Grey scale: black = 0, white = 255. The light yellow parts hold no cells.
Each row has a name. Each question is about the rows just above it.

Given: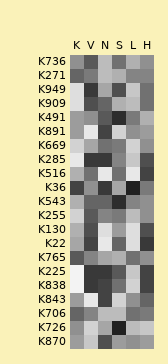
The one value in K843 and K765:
[144]
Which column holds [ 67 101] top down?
H
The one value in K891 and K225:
[67]

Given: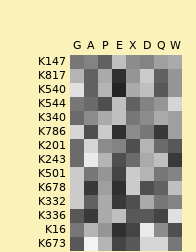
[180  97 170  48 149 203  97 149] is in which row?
K817
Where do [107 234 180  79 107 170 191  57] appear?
K243
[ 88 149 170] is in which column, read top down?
Q
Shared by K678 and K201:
[79]

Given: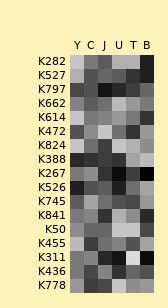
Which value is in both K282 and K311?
[121]
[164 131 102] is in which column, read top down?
C
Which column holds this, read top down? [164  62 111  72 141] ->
T
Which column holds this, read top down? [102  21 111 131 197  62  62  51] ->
J
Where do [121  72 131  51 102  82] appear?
K436
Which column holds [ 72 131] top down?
Y

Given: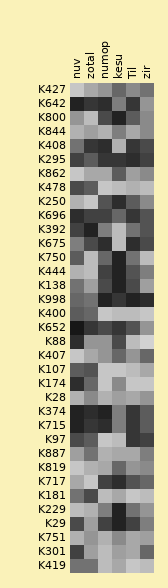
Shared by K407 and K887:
[168]
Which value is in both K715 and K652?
[54]

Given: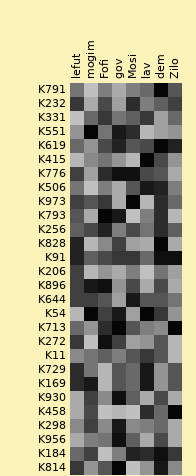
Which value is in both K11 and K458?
[182]
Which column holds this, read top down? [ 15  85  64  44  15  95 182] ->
Fofi
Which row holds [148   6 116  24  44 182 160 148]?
K551
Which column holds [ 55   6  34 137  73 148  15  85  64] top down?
Fofi

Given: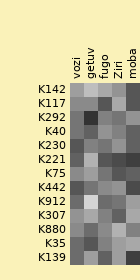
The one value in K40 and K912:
[117]
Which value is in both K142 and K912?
[158]
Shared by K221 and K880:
[178]

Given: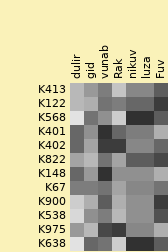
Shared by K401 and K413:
[125]
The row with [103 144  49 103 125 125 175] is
K401
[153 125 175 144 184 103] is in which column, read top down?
gid

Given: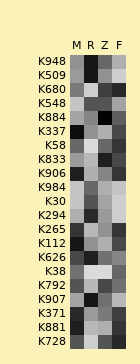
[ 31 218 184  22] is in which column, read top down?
R
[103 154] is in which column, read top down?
M
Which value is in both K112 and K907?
[22]

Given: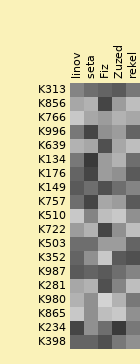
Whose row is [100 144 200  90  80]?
K352
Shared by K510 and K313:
[132]
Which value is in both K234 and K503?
[110]

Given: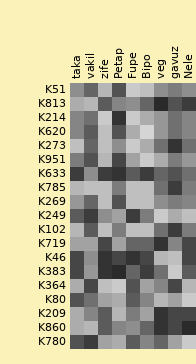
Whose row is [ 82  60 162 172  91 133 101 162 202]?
K780
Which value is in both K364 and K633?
[82]
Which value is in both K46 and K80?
[182]

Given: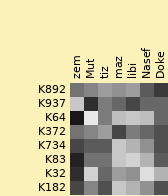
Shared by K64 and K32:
[103]
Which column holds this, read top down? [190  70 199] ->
maz
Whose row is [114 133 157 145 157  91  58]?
K892
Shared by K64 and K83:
[199]
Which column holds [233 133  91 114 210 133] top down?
Mut
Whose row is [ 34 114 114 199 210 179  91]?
K83

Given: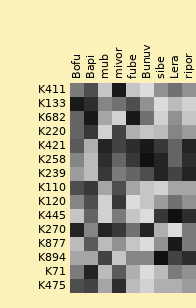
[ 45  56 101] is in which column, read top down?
fube
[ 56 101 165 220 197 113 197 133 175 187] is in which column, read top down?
fube
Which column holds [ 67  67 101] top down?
mivor
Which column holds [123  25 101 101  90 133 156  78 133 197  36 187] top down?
Bofu
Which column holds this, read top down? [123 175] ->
Lera
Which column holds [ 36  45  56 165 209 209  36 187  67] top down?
mub
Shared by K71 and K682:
[145]

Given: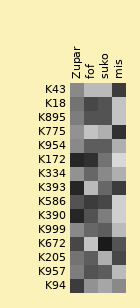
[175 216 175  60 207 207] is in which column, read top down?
mis
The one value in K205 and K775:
[175]
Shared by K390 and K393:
[38]
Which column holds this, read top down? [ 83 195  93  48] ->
fof
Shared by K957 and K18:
[83]
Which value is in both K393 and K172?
[38]
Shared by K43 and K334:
[137]

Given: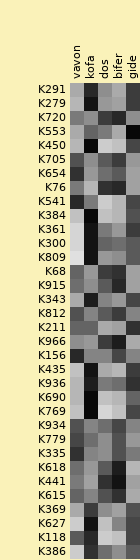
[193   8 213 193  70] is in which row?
K769
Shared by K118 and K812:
[90]
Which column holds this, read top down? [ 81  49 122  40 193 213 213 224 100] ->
vavon
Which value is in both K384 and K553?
[8]
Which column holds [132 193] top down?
bifer

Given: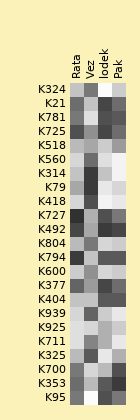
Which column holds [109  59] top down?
Vez
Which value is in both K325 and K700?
[186]
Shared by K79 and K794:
[59]
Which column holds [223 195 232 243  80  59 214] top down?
lodek
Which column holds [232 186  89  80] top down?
lodek
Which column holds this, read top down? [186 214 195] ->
Rata
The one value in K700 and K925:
[214]

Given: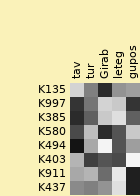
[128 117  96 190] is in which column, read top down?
tur
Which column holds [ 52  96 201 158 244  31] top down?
gupos
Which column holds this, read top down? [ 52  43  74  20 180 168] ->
tav
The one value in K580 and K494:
[84]
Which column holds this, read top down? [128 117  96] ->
tur

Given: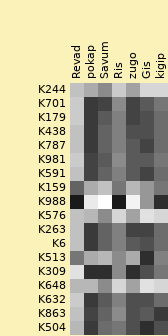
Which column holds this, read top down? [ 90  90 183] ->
zugo
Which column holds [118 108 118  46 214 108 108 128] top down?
kigip
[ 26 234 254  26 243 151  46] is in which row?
K988

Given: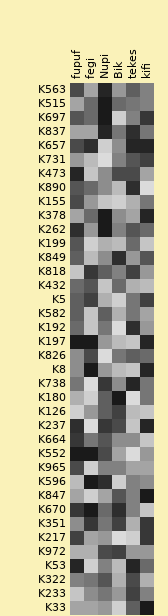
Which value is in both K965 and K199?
[207]
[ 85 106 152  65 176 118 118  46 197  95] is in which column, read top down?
tekes
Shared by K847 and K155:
[207]

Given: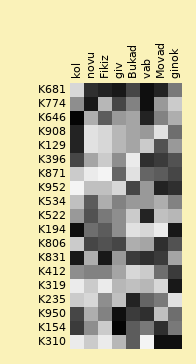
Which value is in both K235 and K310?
[203]
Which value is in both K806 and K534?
[174]

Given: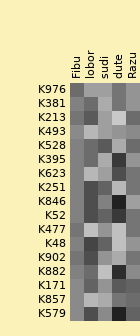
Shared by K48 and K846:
[129]
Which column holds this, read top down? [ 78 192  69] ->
lobor
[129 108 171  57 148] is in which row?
K395

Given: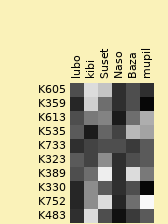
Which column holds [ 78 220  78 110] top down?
Baza
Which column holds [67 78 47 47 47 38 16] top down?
Naso
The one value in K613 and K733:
[78]
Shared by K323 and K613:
[78]
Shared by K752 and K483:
[220]
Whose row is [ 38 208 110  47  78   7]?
K359
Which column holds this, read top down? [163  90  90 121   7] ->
mupil

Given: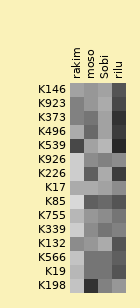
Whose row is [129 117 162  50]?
K373
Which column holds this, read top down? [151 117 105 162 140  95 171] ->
moso
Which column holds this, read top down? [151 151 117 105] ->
moso
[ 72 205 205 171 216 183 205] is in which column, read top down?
rakim
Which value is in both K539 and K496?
[162]
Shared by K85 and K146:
[84]

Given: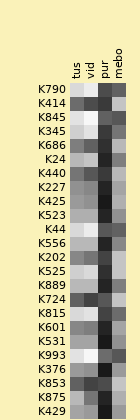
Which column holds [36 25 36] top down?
pur
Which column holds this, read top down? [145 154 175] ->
tus
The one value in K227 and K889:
[36]
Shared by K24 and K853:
[196]

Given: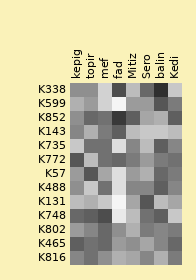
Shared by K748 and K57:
[104]
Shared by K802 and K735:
[134]
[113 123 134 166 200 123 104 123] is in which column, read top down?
Kedi
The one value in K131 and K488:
[200]
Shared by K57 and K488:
[222]

